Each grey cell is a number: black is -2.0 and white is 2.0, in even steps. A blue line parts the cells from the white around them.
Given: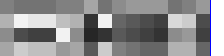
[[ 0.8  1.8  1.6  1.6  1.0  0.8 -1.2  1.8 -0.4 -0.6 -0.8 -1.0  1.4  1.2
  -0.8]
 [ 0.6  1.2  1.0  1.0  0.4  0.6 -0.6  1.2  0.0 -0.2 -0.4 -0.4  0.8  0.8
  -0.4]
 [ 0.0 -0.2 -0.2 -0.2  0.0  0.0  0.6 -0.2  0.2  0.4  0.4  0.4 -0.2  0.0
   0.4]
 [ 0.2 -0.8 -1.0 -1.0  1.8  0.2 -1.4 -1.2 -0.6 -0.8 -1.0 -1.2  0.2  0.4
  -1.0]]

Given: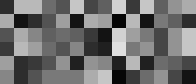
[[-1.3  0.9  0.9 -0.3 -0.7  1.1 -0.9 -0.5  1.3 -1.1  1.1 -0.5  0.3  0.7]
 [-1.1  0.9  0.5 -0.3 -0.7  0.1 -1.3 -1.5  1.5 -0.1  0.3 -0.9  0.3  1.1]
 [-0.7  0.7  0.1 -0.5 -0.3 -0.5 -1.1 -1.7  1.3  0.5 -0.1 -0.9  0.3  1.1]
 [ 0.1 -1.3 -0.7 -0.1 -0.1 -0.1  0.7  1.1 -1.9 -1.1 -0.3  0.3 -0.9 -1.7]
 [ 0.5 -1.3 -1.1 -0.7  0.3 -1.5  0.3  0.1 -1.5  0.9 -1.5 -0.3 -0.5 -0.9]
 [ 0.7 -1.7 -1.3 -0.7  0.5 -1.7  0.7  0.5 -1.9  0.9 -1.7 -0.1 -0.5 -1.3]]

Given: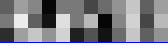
[[-1.3  0.5  1.1  0.3  1.3 -1.5 -0.7 -1.7 -0.3  1.1 -0.5  0.3]
 [-0.5  0.5  0.1 -1.9 -0.1 -0.1 -0.9 -0.3  0.3  1.1 -0.5  0.5]
 [-0.1  1.7 -0.5 -1.7  1.5 -0.1  0.9 -1.9  0.1  1.3 -0.9  0.9]]

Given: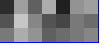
[[-0.1  0.7  0.3 -0.5 -0.3 -0.1  0.1]
 [-0.7  1.1  0.1 -0.7 -0.9 -0.1 -0.3]
 [-1.3  0.5 -0.5  0.7 -1.5  0.3  0.5]]

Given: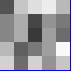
[[-0.7  1.1  1.5  1.7  0.9]
 [ 1.3 -0.3  1.3  0.3  1.1]
 [ 0.9 -0.5 -0.1  0.5  1.9]
 [ 0.1  0.7 -0.9  0.3 -0.1]
 [ 0.1  0.7 -1.1  0.5 -0.3]]

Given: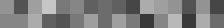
[[ 0.1  0.1  0.7 -0.5 -0.7 -0.1  0.5 -0.3  0.5 -0.1 -1.1  0.1  0.9 -1.1
   0.7 -0.3]
 [ 0.3 -0.7  0.5  1.1 -0.1  0.1 -0.5 -0.3 -0.5 -0.9  0.7  0.5  0.3 -0.7
   0.3 -0.9]]

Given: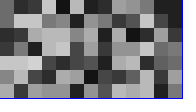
[[ 1.1  1.1  1.3 -0.9 -1.3 -0.9 -0.7 -1.5  0.7  0.9 -1.3 -0.5 -0.3]
 [-0.3  1.1  1.1 -0.1  0.1 -1.5  0.3 -0.1 -1.1 -0.7  1.1 -0.9 -1.5]
 [-1.3 -1.1  0.7  0.9  0.9  0.1  0.7 -1.5  0.7 -1.7 -1.3  0.5 -1.1]
 [ 0.7 -1.1  0.5  0.3  0.3 -1.5  0.3 -0.7  0.9  0.7  0.9 -1.5 -0.1]
 [ 0.1  0.9 -0.9 -1.3  0.7  0.5 -1.7 -0.9 -1.1 -0.5  0.9 -1.1  0.5]
 [-0.3 -1.3 -1.1  1.1 -1.7  0.9 -1.5 -1.3  0.5  0.3 -0.1 -1.5 -1.5]
 [-1.1 -0.1 -1.5  0.9  1.1 -0.9  0.5 -1.1  0.3  0.3  1.1 -0.3 -0.1]]

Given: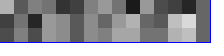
[[ 0.8 -0.6  0.0 -0.2 -1.2 -1.0  0.0  0.4 -0.2 -1.6  0.4 -0.8 -1.0 -1.4
  -0.4]
 [-0.8  0.0 -0.8  0.4  0.2 -0.6  0.2  0.0  0.6  0.6 -0.2 -0.2  0.8  1.0
  -0.4]
 [-1.0 -0.2 -1.4  0.4  0.2 -0.6  0.2 -0.4  0.4  0.8 -0.4 -0.6  1.0  1.4
  -0.4]]
